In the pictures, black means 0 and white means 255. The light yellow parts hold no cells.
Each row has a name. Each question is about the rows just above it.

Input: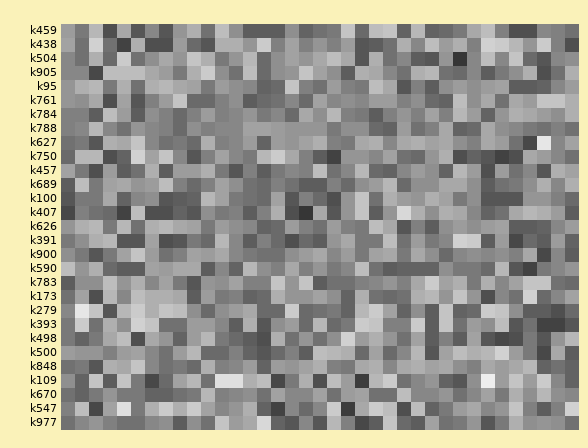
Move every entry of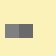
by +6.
[134 112]
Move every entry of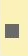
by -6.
[100]
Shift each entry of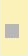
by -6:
[177]
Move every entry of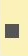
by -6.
[80]
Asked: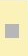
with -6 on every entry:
[177]
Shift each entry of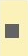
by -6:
[93]
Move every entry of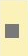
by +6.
[127]

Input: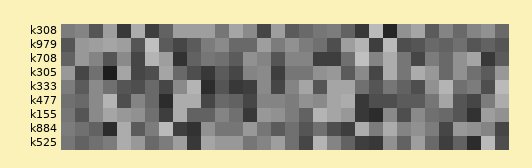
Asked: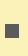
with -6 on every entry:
[85]
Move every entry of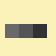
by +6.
[111  91  56]
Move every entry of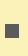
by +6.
[97]
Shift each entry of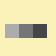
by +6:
[178 124  76]
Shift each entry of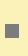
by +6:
[130]

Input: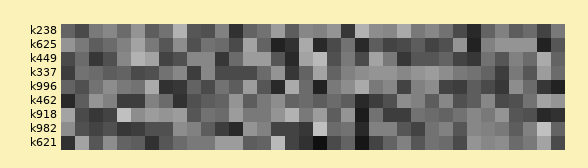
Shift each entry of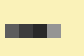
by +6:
[ 99  67  47 154]
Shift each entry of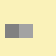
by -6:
[123 157]
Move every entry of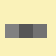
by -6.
[123  80 108]
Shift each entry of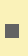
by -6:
[93]

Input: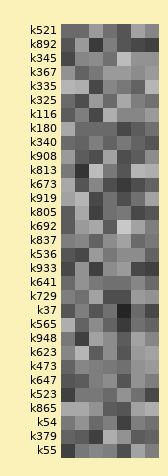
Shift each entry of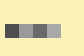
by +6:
[ 84 160 112 174]
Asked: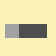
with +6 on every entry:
[168  84  84]
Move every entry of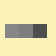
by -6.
[128 120  72]
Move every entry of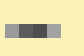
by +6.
[160  98  84 168]
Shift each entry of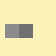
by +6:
[146 118]

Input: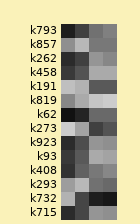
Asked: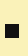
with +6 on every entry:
[23]
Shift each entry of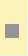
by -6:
[143]
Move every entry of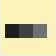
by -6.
[ 24  58 107]
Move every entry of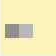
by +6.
[149 190]
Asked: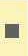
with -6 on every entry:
[91]

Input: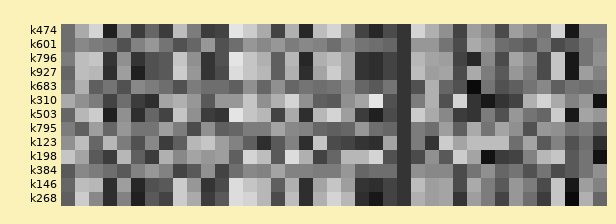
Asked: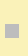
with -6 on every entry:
[183]
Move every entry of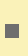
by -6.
[104]

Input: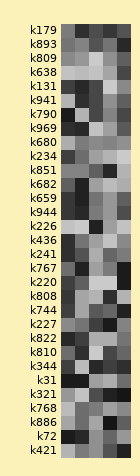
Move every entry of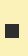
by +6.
[53]
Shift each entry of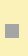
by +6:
[171]
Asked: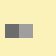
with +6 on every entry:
[115 165]

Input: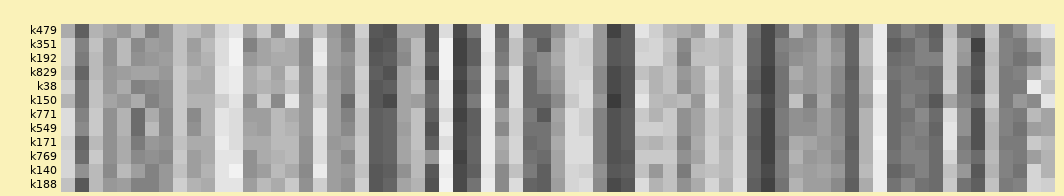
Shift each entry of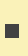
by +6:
[72]
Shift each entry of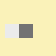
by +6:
[241 121]
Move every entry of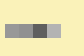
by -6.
[146 139  89 173]
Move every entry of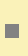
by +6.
[136]

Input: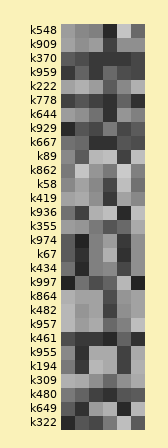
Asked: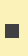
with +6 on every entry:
[71]
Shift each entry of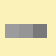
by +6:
[162 155 127]
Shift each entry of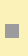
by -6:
[150]
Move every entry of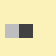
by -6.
[184  59]
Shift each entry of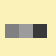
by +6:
[134 162  63]
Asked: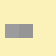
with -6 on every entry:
[150 143]
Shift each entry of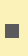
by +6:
[97]

